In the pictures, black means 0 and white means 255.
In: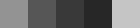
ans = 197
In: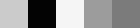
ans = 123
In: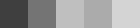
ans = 212
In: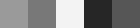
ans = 86
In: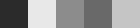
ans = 197
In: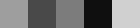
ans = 208
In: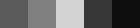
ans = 15
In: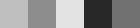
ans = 113
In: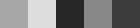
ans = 60
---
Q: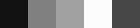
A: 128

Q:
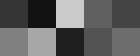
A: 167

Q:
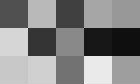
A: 208

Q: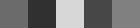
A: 48

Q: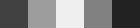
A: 157

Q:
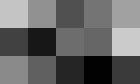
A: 96

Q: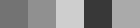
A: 144

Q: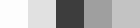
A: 225

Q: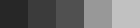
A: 59
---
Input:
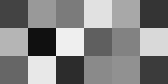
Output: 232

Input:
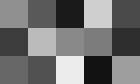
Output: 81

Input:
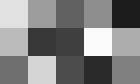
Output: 213

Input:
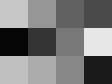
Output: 172

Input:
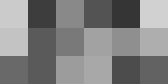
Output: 90

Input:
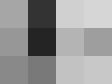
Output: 121

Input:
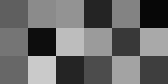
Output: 202

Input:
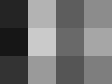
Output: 154

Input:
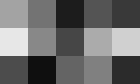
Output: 15

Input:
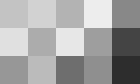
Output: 187
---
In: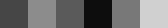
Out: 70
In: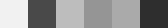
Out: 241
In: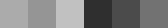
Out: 171
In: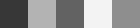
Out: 55
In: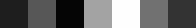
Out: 30
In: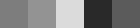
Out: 125
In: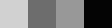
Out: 209
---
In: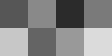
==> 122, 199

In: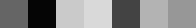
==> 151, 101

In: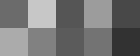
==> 72, 171

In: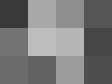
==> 85, 107

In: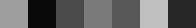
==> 39, 157

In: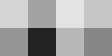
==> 198, 150

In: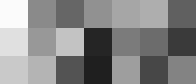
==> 96, 201

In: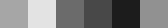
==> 145, 166
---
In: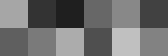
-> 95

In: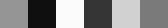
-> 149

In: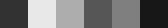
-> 50

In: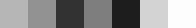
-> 182

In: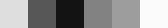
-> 222

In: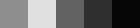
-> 142
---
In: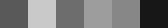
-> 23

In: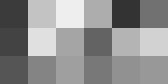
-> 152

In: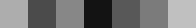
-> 192

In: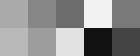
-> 68

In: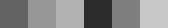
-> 254

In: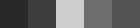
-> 82

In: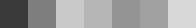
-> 215

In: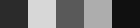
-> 16

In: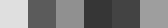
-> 158

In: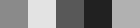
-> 177
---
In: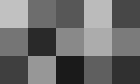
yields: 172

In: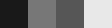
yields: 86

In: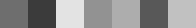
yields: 173

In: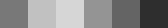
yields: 148

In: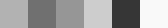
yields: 178

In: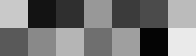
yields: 187

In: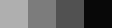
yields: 124
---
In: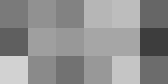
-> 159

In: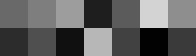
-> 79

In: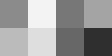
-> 222

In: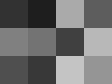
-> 115

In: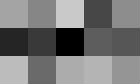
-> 57

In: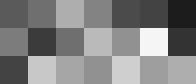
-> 59

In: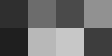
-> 184
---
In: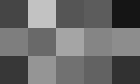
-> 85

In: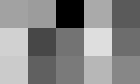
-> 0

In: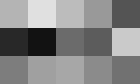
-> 188

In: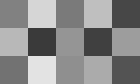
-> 122

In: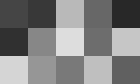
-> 185

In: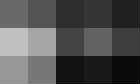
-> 45
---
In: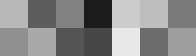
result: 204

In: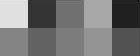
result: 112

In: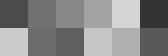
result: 162

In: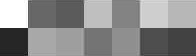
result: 131

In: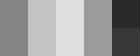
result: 222

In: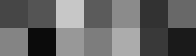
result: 139

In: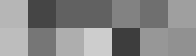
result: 130

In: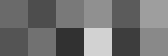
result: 144

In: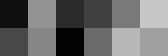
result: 64
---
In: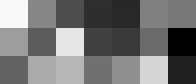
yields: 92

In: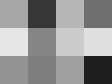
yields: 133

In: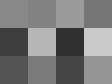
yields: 183

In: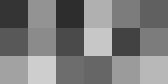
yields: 139

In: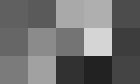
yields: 139

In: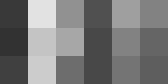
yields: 196

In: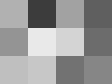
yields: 233

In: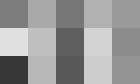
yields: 191

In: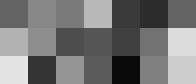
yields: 142
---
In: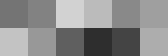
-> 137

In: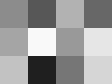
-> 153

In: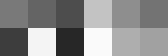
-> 142

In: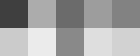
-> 157

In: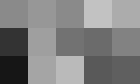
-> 107

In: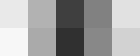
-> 129

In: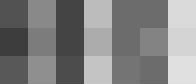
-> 131

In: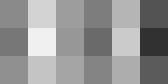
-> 203

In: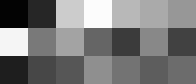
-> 136
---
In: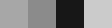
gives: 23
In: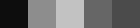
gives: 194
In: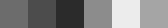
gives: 43
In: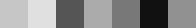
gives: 85
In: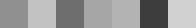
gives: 110
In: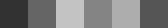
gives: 195
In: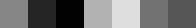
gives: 2
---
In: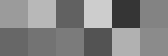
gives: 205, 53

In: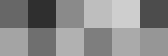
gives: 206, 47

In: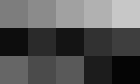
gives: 199, 5

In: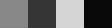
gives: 213, 9

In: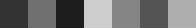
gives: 205, 29

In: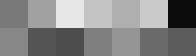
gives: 231, 12

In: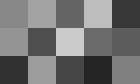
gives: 203, 36

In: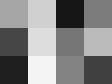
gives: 244, 22

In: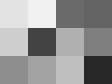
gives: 241, 39

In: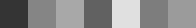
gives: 224, 52
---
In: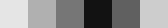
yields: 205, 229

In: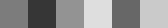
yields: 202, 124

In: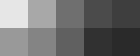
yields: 62, 153

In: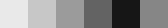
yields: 134, 233

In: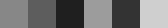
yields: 207, 135

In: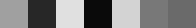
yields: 106, 160

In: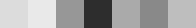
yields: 190, 220

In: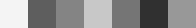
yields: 152, 244
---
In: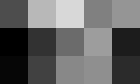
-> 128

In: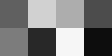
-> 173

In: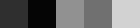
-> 112

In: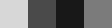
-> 24

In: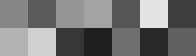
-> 228

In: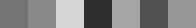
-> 81
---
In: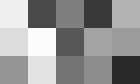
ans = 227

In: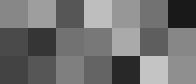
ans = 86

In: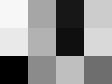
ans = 139

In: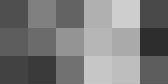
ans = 58

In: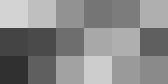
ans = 95

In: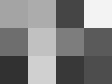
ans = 208
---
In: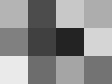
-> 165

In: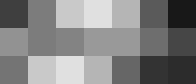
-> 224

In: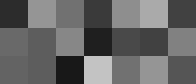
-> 24

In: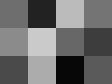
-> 7

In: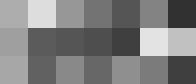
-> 137

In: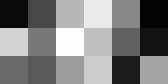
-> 157
